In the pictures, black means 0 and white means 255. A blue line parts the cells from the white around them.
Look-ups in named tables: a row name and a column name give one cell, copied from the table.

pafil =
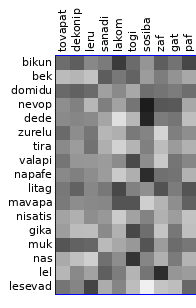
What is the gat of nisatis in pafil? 157
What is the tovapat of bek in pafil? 187
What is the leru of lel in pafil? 162
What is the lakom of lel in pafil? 125
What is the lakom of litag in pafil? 72
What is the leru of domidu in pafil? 106
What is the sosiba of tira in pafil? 128
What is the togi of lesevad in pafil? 189
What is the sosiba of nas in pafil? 134
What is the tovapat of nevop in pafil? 142
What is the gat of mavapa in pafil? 142

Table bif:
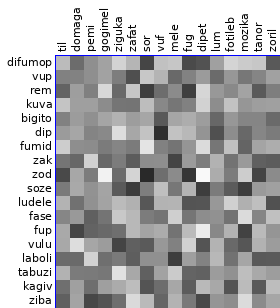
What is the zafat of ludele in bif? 177
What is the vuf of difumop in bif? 193
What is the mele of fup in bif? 115
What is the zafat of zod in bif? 212
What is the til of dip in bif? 155
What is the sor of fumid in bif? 228
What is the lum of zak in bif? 178
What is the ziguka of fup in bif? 111
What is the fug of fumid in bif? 149
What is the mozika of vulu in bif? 86
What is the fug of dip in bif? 184
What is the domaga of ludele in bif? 113
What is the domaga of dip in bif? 166
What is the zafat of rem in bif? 198
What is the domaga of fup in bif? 69
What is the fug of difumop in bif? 74
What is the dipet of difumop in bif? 82
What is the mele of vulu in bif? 129
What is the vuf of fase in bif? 116
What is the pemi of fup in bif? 99
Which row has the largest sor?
fumid

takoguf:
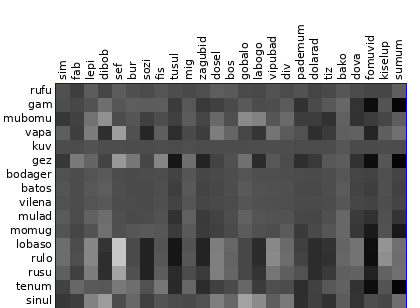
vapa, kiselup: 94
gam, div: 90
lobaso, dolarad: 44
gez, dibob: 67
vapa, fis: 93
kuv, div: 77
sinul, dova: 51
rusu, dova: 97
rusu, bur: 80
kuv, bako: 86
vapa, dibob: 46

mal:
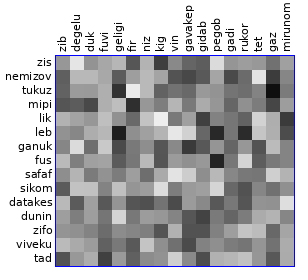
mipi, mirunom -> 157
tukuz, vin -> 114
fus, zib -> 186
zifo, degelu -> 144
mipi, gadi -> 102
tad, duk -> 173
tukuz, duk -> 154
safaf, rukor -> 120
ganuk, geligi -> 74
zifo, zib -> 148
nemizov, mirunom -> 134
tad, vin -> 207
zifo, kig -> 84
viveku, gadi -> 124

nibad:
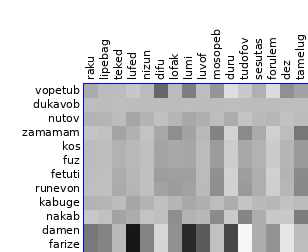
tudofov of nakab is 133
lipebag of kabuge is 181
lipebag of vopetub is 187
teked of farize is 186
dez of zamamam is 189
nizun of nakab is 195
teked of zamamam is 164
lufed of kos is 185
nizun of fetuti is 192
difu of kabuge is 192
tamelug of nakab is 124
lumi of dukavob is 189
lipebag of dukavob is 188
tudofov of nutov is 196
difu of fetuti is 157
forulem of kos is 203
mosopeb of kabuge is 189
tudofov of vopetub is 201
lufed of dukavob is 188
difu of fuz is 165

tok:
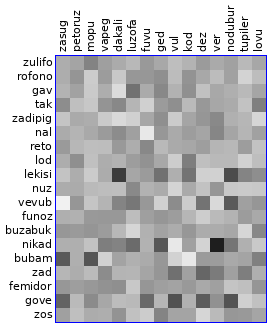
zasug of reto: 154
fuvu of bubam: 171
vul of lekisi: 175
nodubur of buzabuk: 167
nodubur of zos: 151
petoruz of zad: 173
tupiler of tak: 194
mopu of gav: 202
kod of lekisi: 115
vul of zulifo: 190
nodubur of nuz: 200
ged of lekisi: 113
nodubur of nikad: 117
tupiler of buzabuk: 214
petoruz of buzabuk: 154
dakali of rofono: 200
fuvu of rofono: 151
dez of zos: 214
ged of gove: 182

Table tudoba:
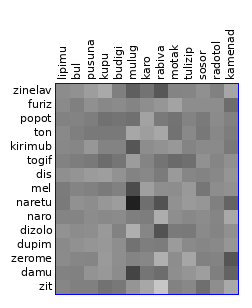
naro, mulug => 127
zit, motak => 130
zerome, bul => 134
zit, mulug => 149
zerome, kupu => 154
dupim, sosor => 134
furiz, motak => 163
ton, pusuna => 121
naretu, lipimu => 122
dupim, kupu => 152
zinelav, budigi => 127
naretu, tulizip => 154
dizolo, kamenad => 144
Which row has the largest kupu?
zinelav

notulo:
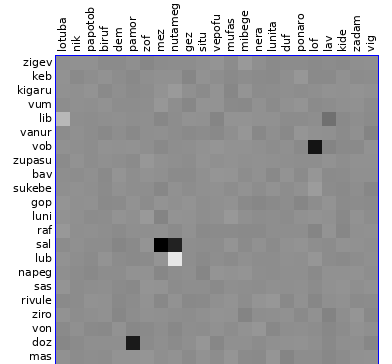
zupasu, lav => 146
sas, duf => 143
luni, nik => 144
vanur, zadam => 144
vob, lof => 20
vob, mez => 137
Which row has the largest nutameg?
lub

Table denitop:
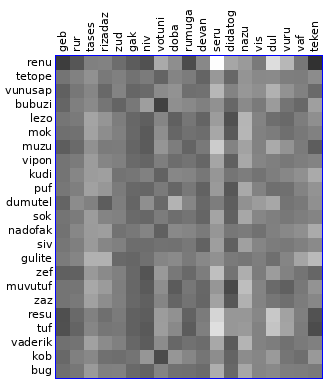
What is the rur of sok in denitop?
123
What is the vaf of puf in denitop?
131
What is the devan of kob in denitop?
117
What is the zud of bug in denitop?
129
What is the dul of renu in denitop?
221
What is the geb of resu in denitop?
79
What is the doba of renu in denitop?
142
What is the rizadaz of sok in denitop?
132
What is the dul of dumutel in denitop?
167
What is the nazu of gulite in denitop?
118
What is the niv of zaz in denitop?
96
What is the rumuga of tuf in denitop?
92
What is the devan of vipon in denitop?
102
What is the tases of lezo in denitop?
164
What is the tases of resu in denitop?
129
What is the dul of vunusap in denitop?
177

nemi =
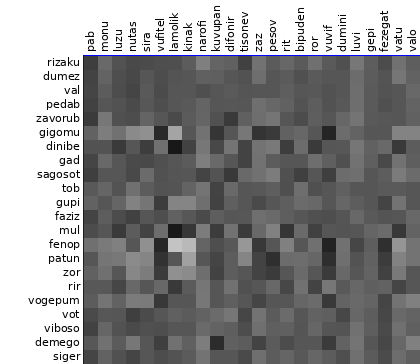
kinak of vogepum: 86
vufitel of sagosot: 81
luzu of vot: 86
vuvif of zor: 59
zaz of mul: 104
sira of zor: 124
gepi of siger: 91
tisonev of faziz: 87
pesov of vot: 91
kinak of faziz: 87
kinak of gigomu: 86
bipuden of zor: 106
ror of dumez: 90
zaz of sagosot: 113
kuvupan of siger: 86
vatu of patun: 130
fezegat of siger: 75
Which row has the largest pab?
fenop

